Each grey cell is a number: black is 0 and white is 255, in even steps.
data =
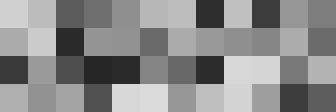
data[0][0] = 208
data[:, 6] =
[189, 170, 104, 151]
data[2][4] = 42
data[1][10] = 172
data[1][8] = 143
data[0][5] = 183
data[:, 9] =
[60, 134, 213, 158]
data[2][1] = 154
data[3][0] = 175
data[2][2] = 78
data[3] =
[175, 145, 164, 80, 215, 219, 151, 190, 211, 158, 61, 93]

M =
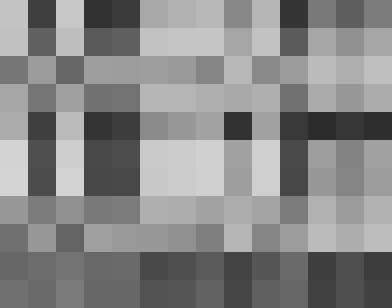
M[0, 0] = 195
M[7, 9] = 164
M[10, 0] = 112
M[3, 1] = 117
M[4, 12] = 54
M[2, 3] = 158
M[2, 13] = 191
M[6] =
[212, 76, 210, 71, 72, 200, 203, 207, 158, 207, 71, 152, 132, 156]
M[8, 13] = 188
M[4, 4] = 61
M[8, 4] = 153
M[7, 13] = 178
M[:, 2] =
[199, 190, 103, 160, 186, 206, 210, 144, 100, 115, 122]
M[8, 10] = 156
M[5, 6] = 203
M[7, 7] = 163
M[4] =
[172, 64, 186, 52, 61, 138, 152, 163, 50, 161, 57, 44, 54, 46]
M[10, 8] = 69
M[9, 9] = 86
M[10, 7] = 98
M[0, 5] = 168
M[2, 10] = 155
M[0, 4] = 59
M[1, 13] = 165
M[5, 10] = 74
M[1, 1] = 97
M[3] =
[166, 117, 160, 113, 114, 182, 181, 174, 168, 175, 113, 170, 152, 172]
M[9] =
[102, 108, 115, 104, 105, 73, 78, 90, 67, 86, 106, 62, 79, 61]
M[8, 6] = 144
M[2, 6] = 153
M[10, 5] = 81
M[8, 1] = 152
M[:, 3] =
[50, 89, 158, 113, 52, 72, 71, 121, 159, 104, 103]
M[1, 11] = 165

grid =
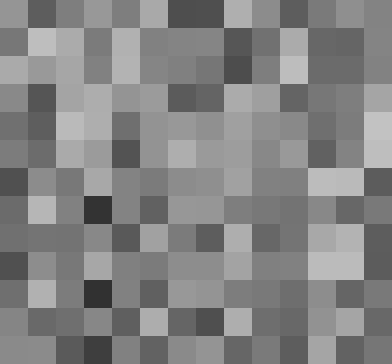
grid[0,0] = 149
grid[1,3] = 123
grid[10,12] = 101
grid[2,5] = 133
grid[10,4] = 129
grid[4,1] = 94
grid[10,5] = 96
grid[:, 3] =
[152, 123, 129, 173, 174, 155, 168, 51, 136, 167, 49, 135, 62]
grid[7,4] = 131
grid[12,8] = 102
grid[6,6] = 140
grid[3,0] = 137
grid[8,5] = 161
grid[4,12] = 124
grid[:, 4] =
[126, 177, 179, 148, 111, 83, 131, 131, 89, 128, 129, 95, 129]
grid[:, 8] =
[175, 86, 77, 171, 160, 157, 161, 126, 174, 163, 125, 174, 102]
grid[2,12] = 107
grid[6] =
[80, 140, 120, 168, 131, 123, 140, 143, 161, 129, 128, 188, 186, 92]
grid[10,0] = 111
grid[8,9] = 103
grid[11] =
[133, 105, 111, 135, 95, 173, 101, 79, 174, 110, 104, 146, 165, 104]
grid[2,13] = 130
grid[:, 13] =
[131, 132, 130, 165, 194, 190, 92, 121, 93, 92, 121, 104, 118]
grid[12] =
[138, 139, 90, 62, 129, 98, 138, 148, 102, 122, 93, 165, 98, 118]
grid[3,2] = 164
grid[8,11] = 168
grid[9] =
[80, 141, 120, 167, 128, 123, 141, 141, 163, 128, 129, 187, 187, 92]
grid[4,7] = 144
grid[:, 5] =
[169, 129, 133, 155, 147, 147, 123, 97, 161, 123, 96, 173, 98]
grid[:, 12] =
[143, 101, 107, 126, 124, 131, 186, 103, 179, 187, 101, 165, 98]

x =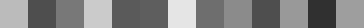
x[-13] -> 187
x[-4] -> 78
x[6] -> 229
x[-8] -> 94

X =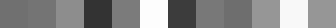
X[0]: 112
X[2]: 141
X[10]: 248

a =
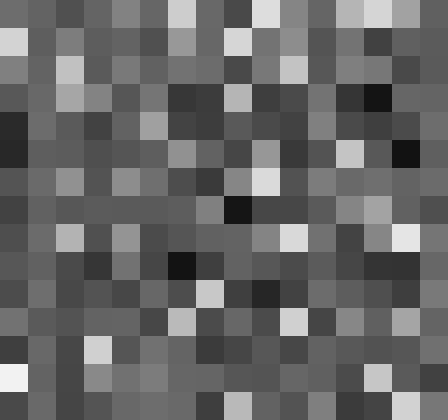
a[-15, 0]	109
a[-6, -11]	70
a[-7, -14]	179
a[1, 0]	211
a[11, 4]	100
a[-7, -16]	78
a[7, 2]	87
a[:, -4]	[181, 115, 127, 53, 74, 196, 105, 133, 67, 70, 93, 135, 88, 75, 59]
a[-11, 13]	63
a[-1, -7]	98
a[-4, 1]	90
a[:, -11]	[102, 80, 97, 117, 160, 94, 111, 90, 75, 70, 103, 71, 113, 124, 109]
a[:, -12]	[130, 99, 121, 86, 98, 85, 141, 90, 148, 114, 71, 100, 85, 113, 104]
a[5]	[40, 94, 92, 79, 85, 94, 145, 98, 70, 151, 57, 83, 196, 88, 18, 95]
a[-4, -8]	103
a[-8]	[66, 97, 87, 91, 90, 90, 93, 128, 21, 71, 71, 90, 133, 163, 97, 79]
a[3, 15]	100
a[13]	[242, 99, 70, 137, 113, 124, 102, 101, 86, 84, 102, 96, 75, 198, 90, 65]
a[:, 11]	[101, 84, 87, 115, 128, 83, 124, 90, 113, 91, 108, 69, 98, 96, 127]
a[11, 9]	75
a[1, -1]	91
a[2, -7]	120
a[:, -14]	[80, 125, 193, 166, 90, 92, 145, 87, 179, 74, 72, 83, 71, 70, 69]
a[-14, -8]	214
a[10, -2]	62
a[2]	[128, 99, 193, 90, 121, 97, 114, 108, 73, 120, 195, 87, 127, 119, 73, 90]
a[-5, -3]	79
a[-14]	[211, 94, 125, 93, 99, 80, 152, 103, 214, 115, 141, 84, 115, 65, 96, 91]
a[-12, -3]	20
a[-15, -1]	96
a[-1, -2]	210

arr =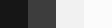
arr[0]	22
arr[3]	251
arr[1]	61
